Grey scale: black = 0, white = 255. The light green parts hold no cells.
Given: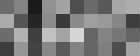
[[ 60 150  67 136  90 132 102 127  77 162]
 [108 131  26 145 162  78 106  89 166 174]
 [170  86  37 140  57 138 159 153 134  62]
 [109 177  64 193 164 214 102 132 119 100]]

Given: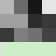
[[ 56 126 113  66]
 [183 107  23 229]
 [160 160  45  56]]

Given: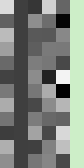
[[142  63 118 134  72]
 [219  63  54 208 101]
 [ 97  63 142 109   5]
 [187  63  89  88 136]
 [159  63  94 122 121]
 [105  63 125 119  72]
 [ 66  63 140  34 243]
 [121  63 119 172   1]
 [172  63  72 139 182]
 [116  63 124 104  99]
 [ 61  63 163  73 216]
 [175  63  64 129 191]]

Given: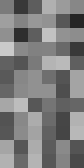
[[178 105 180  87 132  73]
 [123  56  93 176 155 135]
 [159 132 152 146  87  37]
 [144  46  94 194 146 141]
 [202 138 129 130 105  57]
 [ 97  84 122 180 186  95]
 [ 89 135 145 111  84 164]
 [102 138 145 145  78 164]
 [167 189  87 117  96 102]
 [ 83 136 172 107  70 178]
 [ 86 139 163  97  69 184]
 [165  86 172  92 138  84]]

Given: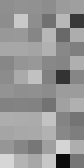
[[214 180 167 199  12 118]
 [143 146 145 141 155 159]
 [141 201 142 113 184  56]
 [152 153 134 183 105 173]
 [167 167 164 177 136 127]
 [135 149 152 136 133 175]
 [140 170 193 129  51 134]
 [147 143 144 140 156 156]
 [130 131 130 115 161 176]
 [173 172 171 195 132 116]
 [165 168 169 178 136 126]
 [150 134 119 159 213 174]]

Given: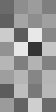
[[155  99 207 107]
 [107 142 156 127]
 [ 96 165 142 160]
 [204  92 232 135]
 [146 231  52 197]
 [182 127 179 129]
 [158 181 134 181]
 [ 92 190 121 184]]

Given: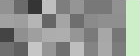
[[112  97 198 150 112 190 132 169 124]
 [146 107  53 191 126 149 120 120 145]
 [161 158 181 102 165 110 139 143 143]
 [ 68 144 159 173 174 150 122 167 118]]

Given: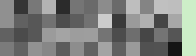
[[123  98 146 135  92 141  98 164  96 154  81  82  21]
 [144  53 120 179  43 117 106 140 106 190 132 192 190]
 [144  97  87 114  77  93 114 204  58 154 176  69 167]
 [ 97  75  87 155 164 157 158 116  76 110  70 116  85]]
